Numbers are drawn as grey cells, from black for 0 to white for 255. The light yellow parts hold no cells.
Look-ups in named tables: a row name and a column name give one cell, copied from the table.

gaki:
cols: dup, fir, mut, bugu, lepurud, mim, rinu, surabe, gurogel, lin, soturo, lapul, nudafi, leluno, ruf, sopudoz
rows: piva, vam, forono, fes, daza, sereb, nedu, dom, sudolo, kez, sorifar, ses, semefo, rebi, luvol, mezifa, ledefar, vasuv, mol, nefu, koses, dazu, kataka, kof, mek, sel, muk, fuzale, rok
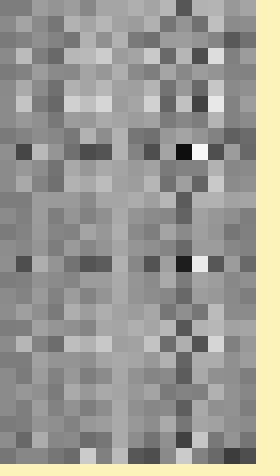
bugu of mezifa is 124
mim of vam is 163
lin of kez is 77
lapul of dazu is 175
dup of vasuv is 125
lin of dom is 162
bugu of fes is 105
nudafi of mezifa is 156
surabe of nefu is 162
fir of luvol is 131
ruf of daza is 131
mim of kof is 126

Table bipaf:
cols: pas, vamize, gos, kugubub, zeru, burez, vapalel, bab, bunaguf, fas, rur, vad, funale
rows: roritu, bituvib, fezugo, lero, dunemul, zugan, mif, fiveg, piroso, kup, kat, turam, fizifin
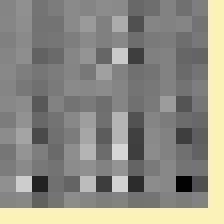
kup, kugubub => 106
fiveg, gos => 105
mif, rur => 155
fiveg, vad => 109
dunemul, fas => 116
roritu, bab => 138
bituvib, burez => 154
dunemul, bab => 130
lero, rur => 130
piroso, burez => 165
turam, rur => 135
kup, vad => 112
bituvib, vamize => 142

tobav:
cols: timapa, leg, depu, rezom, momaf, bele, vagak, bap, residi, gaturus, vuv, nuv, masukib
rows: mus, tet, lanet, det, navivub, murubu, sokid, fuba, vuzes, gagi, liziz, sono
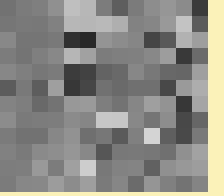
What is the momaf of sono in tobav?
140
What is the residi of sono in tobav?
107
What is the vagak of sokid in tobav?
126
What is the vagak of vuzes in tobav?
119
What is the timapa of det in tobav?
124
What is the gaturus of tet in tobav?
134
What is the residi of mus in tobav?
123
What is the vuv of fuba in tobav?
141
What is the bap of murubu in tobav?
106
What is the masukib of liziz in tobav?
157
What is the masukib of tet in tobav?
91
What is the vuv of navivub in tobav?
104
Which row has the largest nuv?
tet

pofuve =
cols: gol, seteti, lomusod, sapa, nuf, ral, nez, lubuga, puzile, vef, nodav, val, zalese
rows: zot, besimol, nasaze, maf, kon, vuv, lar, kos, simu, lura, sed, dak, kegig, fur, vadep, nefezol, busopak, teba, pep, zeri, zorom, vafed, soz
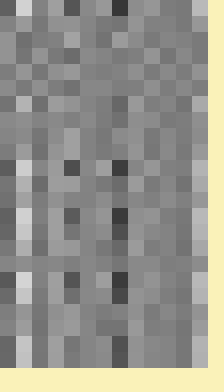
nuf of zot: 85
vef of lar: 126
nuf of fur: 91
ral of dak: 131
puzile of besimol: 148
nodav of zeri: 135
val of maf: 136
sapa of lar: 156
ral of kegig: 130
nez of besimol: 121
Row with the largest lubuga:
nasaze

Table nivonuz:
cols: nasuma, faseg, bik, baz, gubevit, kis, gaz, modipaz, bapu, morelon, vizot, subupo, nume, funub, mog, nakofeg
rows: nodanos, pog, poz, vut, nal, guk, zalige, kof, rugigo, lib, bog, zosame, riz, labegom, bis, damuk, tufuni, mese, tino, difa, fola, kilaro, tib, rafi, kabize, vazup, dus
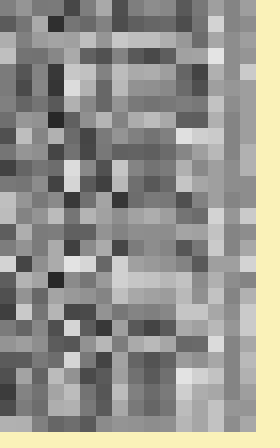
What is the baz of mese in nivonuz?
40
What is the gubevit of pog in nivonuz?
117
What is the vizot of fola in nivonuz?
90
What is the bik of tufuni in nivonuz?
143
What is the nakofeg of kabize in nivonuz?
158
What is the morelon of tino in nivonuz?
161
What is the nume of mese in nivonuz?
139
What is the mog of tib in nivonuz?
132
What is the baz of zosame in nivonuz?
66
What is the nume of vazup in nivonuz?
166
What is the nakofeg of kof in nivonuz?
158
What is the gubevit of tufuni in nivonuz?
227
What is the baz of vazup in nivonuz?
174
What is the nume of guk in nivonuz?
79
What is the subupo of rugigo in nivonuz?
224
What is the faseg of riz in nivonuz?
149
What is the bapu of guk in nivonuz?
146
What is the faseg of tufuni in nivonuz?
69

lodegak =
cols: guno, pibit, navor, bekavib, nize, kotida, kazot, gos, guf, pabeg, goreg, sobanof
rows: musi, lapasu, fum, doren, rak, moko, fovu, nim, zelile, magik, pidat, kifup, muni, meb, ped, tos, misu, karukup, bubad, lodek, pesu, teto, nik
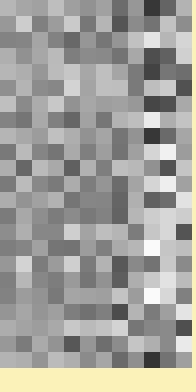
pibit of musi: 166
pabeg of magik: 213
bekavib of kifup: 122
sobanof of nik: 159
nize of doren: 126
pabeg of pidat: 145
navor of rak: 151
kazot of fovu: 158
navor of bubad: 147
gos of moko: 190
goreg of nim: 174
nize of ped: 207
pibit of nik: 174
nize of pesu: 200

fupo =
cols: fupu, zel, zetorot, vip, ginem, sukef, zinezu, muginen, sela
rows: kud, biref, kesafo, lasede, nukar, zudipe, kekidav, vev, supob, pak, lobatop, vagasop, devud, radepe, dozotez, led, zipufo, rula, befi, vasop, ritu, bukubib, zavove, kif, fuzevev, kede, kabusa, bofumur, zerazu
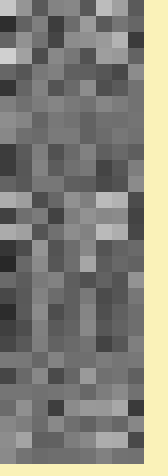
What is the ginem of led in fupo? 109
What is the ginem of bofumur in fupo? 125
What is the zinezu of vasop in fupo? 79
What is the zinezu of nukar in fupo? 86
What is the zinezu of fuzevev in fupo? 125
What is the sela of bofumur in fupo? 73
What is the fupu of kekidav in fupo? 127
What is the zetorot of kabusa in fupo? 108

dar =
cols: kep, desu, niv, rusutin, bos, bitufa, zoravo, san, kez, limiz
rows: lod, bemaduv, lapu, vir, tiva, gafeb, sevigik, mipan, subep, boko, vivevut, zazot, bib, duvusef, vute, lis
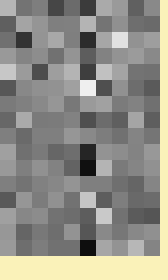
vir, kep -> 153
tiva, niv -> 77
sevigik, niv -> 137
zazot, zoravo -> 127
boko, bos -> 110
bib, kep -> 89
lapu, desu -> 51

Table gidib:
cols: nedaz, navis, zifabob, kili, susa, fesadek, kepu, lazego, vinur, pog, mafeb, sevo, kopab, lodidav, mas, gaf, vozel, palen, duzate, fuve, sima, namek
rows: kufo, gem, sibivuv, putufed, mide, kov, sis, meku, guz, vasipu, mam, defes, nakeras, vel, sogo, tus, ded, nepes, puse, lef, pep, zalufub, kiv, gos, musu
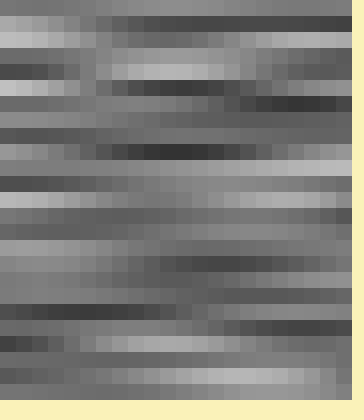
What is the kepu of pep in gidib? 122
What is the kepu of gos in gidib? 119
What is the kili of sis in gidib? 110
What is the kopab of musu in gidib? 132
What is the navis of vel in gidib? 115
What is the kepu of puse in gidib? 120
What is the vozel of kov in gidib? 102
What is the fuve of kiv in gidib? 123

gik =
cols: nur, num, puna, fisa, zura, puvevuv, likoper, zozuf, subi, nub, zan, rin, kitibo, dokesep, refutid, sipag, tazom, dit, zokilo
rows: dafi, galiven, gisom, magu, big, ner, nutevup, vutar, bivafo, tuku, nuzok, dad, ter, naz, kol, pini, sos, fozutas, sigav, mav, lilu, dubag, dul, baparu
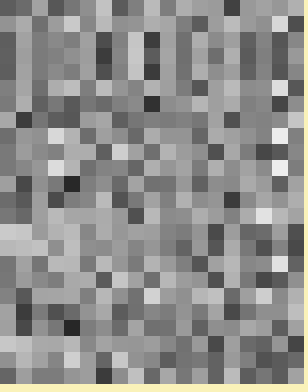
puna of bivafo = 145
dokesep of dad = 141
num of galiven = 171
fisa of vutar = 93
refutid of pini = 171
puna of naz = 159
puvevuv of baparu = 157
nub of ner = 178
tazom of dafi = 162
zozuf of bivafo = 141
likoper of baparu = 59
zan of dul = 93

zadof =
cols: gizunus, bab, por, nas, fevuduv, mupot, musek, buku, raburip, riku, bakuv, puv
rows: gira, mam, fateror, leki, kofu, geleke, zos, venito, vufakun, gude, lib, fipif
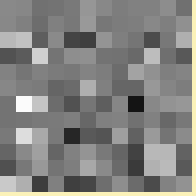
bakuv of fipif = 130
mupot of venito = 103
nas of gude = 101
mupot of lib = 168
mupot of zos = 118
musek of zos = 94
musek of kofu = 125
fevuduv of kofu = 120
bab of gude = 137
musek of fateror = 148
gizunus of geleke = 135
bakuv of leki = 111
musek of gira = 136
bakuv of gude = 183
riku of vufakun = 154
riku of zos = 136
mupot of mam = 153

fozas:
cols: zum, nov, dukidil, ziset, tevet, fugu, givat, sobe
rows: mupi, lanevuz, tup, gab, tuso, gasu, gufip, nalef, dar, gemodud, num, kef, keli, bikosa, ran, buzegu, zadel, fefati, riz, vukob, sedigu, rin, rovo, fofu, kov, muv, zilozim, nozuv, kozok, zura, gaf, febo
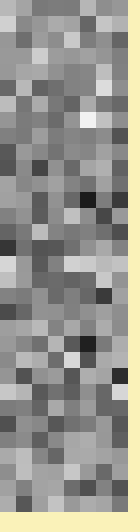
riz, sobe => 161
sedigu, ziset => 131
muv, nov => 128
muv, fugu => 156
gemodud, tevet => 139
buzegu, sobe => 130

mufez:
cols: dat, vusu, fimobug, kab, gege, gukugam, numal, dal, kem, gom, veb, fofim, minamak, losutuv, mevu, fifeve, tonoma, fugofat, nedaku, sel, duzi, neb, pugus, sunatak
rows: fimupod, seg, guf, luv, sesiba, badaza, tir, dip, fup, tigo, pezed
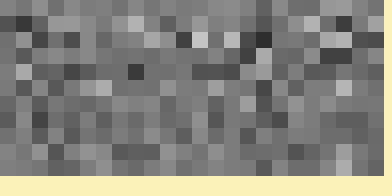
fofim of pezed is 112
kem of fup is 113
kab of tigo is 84
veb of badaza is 145
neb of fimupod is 153
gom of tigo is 94
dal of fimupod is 115
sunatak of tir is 119
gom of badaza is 113
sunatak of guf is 76
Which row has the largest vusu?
sesiba

